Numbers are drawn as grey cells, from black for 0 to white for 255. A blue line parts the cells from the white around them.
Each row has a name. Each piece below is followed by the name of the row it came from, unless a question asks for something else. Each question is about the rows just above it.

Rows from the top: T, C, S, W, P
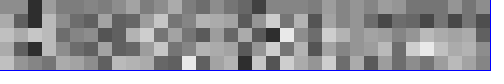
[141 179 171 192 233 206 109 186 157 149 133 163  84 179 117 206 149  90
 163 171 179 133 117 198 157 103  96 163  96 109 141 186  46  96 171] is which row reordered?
W
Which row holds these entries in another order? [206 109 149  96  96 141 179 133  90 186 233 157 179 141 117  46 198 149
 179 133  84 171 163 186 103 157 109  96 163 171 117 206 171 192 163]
W
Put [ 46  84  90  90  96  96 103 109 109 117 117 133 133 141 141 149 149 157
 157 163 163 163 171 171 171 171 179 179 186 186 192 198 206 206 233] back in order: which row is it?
S
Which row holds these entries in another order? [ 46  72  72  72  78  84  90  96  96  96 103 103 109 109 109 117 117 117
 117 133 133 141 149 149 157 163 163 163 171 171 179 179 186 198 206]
C
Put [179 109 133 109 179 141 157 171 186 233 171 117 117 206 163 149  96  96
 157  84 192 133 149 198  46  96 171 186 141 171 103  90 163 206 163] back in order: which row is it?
P

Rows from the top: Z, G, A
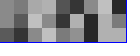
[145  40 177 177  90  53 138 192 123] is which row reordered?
A
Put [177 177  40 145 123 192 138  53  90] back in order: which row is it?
A
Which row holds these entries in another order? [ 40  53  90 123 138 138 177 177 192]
G

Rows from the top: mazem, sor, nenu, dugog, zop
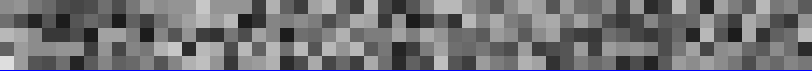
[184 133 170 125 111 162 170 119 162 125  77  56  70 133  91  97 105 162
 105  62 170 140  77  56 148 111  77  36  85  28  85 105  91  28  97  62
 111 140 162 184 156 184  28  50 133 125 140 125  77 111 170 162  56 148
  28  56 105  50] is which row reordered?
sor
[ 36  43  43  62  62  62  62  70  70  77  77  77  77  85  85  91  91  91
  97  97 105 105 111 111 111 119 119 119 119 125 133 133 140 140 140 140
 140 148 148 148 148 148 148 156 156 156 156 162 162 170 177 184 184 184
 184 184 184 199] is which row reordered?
dugog
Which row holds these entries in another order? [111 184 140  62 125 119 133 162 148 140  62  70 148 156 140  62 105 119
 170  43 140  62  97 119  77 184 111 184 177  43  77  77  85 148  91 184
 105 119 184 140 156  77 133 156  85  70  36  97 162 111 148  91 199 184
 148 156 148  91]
dugog
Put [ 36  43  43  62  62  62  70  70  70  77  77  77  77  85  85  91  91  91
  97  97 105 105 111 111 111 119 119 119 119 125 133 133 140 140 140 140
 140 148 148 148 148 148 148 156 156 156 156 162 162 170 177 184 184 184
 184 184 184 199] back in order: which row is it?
mazem
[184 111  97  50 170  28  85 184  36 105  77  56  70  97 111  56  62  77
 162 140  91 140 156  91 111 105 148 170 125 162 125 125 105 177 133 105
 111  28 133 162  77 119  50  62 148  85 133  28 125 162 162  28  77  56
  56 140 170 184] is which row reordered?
nenu
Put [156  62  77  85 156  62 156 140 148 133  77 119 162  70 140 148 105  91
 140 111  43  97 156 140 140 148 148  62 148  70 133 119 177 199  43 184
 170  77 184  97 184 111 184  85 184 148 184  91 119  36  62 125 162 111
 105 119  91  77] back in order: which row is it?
dugog

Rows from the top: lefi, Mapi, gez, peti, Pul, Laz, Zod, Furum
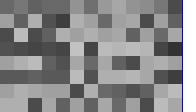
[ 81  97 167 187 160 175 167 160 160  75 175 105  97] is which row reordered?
Zod
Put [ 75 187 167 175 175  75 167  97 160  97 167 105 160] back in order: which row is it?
Furum
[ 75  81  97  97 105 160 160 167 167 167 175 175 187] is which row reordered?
Pul
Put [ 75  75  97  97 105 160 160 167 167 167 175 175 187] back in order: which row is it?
Furum

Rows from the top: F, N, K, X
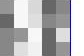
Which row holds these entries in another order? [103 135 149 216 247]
F
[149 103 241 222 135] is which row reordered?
X
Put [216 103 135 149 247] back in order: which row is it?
F
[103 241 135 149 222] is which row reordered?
X
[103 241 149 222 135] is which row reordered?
X
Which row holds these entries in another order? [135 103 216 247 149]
F
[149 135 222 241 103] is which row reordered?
X

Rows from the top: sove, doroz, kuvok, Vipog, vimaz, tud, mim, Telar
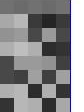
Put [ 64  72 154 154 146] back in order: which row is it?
vimaz
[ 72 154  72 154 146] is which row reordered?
kuvok
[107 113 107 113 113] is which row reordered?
sove
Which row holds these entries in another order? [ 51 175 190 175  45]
Vipog
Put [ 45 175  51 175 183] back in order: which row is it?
mim
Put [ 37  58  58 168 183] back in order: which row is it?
doroz
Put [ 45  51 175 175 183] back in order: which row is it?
mim

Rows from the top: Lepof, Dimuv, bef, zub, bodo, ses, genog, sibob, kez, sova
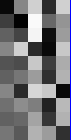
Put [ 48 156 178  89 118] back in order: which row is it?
sova
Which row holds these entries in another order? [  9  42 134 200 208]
zub
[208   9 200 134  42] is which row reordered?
zub
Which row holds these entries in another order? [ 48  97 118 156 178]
ses
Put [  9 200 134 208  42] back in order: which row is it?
zub
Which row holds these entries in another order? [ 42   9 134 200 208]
zub
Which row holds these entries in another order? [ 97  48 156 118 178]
ses

